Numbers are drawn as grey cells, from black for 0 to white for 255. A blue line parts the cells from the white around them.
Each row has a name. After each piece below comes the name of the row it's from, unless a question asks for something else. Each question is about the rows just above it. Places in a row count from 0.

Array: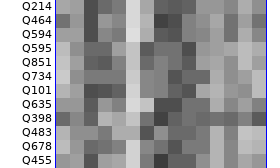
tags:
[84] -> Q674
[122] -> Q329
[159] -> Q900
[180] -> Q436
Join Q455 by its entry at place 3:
Q900
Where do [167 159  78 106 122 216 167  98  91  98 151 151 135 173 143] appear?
Q214
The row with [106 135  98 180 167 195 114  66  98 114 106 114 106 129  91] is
Q398
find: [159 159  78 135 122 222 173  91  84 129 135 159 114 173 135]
Q594

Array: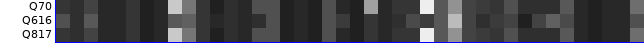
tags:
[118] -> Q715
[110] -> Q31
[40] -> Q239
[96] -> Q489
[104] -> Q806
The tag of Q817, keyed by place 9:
Q715
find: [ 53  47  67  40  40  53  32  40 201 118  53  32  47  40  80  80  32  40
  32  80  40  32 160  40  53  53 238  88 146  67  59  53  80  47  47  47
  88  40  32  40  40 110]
Q70
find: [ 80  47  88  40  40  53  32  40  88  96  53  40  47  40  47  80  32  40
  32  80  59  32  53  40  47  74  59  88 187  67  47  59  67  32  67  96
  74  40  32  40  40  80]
Q616
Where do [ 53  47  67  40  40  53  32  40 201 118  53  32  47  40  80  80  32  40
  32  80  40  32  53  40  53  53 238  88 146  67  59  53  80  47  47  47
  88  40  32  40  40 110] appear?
Q817

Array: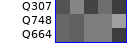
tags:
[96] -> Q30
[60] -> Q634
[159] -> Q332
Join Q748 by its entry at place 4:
Q332
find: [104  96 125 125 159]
Q748
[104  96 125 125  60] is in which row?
Q664

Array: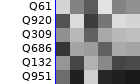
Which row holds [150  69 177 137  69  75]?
Q132
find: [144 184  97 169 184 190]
Q309
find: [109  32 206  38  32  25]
Q951
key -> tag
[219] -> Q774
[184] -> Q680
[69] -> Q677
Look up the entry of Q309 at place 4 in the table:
Q680

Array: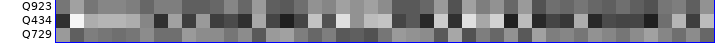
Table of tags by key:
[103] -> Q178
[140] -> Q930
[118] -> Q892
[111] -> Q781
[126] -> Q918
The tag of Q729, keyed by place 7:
Q781
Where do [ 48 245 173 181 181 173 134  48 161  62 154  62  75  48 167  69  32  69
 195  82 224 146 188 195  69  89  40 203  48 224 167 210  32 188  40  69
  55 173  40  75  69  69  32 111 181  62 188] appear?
Q434

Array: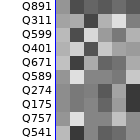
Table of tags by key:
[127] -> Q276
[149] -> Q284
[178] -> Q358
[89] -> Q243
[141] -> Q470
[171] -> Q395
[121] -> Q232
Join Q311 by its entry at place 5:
Q276
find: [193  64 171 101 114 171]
Q671

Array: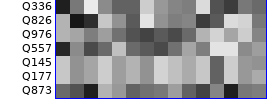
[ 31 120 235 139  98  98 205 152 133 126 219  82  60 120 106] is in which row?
Q336
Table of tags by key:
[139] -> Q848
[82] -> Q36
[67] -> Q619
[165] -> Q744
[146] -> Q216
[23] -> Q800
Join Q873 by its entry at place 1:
Q36
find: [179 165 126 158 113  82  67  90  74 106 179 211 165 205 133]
Q976
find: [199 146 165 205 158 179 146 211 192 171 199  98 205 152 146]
Q145
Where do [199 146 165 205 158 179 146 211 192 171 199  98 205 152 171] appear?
Q177

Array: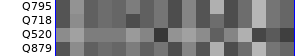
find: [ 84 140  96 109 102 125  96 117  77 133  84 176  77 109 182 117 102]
Q879
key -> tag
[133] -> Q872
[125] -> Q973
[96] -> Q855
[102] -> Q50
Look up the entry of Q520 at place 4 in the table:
Q973
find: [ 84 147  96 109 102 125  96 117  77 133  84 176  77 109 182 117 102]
Q795

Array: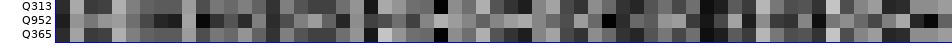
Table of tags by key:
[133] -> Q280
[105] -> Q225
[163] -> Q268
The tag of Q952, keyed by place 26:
Q280
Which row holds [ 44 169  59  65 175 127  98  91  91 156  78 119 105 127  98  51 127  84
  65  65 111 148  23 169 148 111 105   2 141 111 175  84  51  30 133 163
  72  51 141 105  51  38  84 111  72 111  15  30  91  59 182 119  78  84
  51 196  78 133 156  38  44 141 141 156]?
Q313

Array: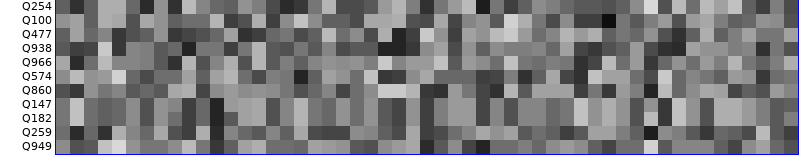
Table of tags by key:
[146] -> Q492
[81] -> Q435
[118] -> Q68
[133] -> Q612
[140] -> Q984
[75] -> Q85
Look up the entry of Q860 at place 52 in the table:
Q612
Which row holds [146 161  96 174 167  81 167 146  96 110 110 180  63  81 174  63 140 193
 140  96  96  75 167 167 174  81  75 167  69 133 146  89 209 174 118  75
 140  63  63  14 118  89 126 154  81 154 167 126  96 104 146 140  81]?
Q100
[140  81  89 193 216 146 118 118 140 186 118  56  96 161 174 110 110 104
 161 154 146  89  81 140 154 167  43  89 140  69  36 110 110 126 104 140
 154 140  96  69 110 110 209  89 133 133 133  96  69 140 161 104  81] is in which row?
Q949
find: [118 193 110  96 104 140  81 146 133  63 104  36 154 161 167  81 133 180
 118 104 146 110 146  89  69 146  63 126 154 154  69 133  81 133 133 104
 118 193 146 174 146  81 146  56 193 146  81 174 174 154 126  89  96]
Q147
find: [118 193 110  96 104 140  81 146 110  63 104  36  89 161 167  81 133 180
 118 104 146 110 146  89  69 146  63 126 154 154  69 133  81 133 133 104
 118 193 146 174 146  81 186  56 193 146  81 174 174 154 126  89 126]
Q182

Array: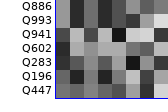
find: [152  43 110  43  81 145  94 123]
Q886
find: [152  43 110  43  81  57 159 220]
Q993
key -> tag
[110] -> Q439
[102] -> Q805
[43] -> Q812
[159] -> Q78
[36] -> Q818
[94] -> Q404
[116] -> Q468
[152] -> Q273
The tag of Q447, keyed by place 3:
Q805

